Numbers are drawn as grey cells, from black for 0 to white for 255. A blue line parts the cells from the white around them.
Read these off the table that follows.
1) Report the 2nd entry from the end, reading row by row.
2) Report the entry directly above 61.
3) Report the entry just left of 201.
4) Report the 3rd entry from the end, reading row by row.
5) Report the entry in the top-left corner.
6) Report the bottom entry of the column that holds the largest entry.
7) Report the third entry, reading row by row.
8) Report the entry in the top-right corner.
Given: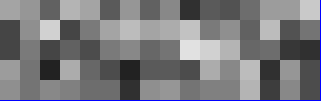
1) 136
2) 48
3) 156
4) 61
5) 164
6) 116
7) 97
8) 201

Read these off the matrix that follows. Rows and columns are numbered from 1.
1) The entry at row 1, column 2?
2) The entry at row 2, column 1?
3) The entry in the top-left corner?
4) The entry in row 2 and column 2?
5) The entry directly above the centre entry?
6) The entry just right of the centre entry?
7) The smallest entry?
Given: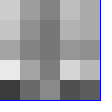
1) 157
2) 197
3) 205
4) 144
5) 119
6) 150
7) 59

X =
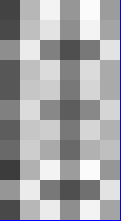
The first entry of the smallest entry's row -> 60
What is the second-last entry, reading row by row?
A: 243
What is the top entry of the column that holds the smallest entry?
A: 67
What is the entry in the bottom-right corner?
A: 164
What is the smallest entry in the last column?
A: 150
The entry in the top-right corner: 156
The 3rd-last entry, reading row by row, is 142
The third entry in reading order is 243
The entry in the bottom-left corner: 73
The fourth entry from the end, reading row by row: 235
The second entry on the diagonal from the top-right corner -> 243
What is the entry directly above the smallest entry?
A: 105
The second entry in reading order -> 183
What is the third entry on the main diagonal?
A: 128
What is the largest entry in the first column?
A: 150
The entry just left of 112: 79

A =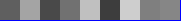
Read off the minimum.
61
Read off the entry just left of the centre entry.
113
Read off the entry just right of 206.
127

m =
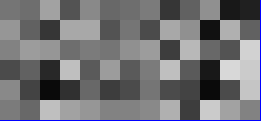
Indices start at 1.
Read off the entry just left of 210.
83
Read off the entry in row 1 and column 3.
162
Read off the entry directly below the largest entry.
75
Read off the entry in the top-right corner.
32
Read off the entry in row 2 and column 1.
150
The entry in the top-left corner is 117
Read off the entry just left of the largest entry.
24
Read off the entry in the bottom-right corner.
130
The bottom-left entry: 123
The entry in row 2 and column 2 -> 97
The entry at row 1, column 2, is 110
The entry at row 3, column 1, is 130

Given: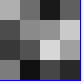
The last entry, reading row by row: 41
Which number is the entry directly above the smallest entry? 82
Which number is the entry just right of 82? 215
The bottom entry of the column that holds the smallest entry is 17
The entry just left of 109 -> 175

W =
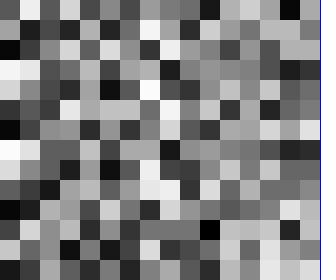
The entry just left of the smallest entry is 116
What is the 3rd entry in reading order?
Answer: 88
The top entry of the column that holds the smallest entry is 23
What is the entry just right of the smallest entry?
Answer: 193
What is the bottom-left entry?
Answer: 23
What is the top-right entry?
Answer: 170
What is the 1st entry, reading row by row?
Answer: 88
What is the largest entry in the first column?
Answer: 251
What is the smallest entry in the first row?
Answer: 7
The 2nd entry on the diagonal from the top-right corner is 186
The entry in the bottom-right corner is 219
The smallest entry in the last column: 44
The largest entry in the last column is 225
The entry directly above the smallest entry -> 116
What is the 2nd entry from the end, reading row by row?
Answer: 193
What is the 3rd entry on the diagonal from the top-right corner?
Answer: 80
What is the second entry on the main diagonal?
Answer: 29
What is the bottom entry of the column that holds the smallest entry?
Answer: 44
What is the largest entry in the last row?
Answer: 231

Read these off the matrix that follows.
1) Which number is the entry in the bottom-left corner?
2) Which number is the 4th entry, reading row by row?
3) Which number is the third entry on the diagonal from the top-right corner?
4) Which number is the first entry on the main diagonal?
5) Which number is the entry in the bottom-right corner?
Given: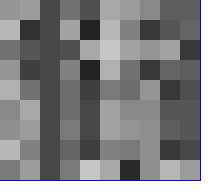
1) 121
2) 114
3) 149
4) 149
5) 156

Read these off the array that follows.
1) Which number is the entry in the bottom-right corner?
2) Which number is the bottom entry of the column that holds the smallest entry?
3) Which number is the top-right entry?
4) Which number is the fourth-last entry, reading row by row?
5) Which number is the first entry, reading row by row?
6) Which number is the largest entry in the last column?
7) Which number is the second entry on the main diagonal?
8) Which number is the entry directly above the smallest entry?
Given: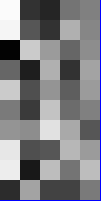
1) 122
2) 44
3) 128
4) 163
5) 251
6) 189
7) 86
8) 245

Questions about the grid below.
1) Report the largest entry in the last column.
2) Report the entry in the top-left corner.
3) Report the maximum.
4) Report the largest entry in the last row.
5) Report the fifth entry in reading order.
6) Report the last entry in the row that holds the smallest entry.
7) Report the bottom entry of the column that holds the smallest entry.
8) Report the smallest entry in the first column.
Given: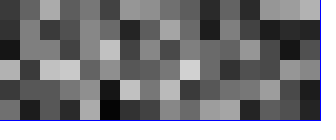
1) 178
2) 58
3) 209
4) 171
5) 119
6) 36
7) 5
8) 21

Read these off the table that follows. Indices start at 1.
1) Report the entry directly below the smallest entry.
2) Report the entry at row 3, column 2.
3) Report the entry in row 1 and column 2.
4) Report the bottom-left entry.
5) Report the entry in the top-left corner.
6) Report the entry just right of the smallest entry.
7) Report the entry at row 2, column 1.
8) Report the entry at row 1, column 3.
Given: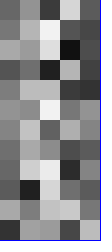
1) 181
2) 155
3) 147
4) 51
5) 103
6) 77
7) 119
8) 59

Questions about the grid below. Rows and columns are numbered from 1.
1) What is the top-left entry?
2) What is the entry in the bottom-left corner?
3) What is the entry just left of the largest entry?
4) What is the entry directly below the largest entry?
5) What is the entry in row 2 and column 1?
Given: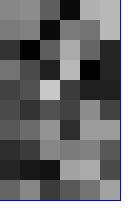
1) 135
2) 101
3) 81
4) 81
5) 123
